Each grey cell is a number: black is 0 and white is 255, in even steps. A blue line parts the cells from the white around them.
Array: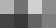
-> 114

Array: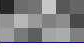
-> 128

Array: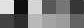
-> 87

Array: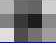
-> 56

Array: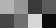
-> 150

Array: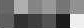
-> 152

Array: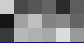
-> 131

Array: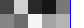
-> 40

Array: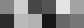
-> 84

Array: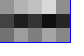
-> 52
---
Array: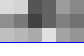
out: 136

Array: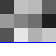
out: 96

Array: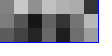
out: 52

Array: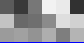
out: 49

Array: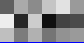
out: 154

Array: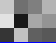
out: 180

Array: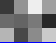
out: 159

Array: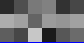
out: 71

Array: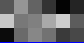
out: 36
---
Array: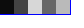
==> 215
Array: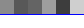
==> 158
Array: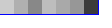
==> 169
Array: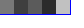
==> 91
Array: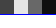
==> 229
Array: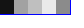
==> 191
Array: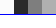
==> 42
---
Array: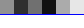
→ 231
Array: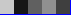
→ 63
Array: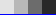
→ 41
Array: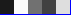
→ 222
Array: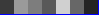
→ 36
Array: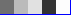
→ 253
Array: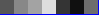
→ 109
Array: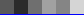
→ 213
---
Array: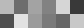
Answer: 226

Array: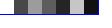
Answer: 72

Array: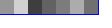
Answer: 209

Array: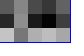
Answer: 119

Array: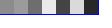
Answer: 155

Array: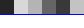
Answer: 216
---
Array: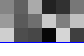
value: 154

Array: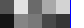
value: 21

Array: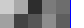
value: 161

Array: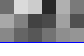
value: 168

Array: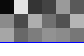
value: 139

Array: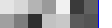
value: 160

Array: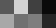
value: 168

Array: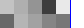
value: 104
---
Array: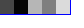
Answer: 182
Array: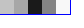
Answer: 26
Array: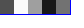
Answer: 159
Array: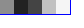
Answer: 68
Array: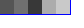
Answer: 56
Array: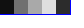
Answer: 169
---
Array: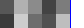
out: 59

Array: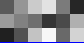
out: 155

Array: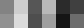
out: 145

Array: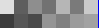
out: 60

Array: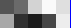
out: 168

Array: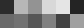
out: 106

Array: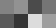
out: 90

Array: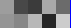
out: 149

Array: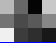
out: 115

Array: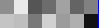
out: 196
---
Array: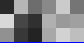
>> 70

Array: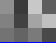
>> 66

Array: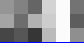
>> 109

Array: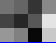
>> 38

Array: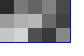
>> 176

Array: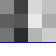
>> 86

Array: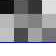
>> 143

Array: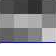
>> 180

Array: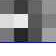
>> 233
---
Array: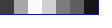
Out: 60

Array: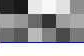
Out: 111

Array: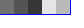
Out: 112

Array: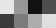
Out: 58

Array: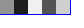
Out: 147

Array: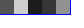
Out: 83

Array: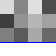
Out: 127

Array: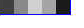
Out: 63

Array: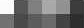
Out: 114
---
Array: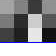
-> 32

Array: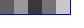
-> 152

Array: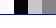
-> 5

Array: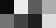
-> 67

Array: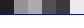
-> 148

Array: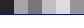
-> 165

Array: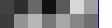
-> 148
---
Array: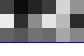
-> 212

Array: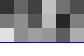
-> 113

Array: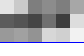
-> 126

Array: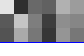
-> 177

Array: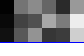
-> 42

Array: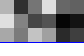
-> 103
